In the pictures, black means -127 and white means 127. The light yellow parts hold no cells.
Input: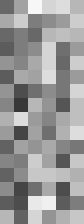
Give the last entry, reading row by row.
71
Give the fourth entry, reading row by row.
85
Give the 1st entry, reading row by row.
-23
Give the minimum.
-71
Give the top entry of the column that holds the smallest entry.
34
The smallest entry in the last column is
-8
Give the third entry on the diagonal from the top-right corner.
55
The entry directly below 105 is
85
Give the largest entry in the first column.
55
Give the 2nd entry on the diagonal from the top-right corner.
27
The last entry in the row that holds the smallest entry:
63
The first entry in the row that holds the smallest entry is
5
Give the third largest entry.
105
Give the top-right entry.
55
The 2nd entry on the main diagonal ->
77
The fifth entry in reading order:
93
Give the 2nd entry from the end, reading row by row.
49
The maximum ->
119
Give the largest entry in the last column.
93
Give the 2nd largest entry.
112
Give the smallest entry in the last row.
-29

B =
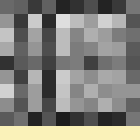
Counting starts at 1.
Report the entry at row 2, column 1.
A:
21
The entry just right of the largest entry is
60
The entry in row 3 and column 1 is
68
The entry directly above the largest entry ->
-92
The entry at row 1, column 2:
-30
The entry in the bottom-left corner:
-37
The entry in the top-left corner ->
-22
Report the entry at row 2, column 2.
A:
-70
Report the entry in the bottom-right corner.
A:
-9
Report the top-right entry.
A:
-9
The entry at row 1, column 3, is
-70
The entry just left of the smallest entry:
-43
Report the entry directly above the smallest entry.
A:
60
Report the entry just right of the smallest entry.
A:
-78
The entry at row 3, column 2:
-49
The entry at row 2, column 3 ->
75
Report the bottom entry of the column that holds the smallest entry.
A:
-99

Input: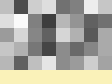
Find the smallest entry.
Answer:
-65
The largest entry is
122
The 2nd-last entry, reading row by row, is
78
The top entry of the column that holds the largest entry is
-51
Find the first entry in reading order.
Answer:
63
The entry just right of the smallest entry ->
55
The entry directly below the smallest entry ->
-30
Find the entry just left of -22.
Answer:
12
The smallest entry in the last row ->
-30
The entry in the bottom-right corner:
35
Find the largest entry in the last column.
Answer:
70
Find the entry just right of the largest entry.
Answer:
0

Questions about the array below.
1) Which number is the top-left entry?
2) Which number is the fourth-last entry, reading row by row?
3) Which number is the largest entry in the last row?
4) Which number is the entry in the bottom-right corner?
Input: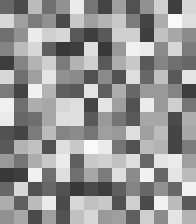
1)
-24
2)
79
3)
100
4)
51

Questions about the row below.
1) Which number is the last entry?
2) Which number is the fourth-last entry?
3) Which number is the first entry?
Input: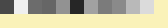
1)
91
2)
-4
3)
-55

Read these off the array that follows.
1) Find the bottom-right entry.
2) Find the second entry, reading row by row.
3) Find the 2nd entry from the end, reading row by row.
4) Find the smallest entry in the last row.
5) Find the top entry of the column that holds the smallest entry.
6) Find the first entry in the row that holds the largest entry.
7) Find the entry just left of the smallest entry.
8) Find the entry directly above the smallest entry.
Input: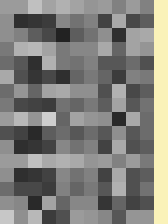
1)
21
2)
27
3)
21
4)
-67
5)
49
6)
27
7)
-55
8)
7

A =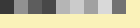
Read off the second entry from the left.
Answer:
17
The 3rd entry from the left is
-34
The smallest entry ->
-71
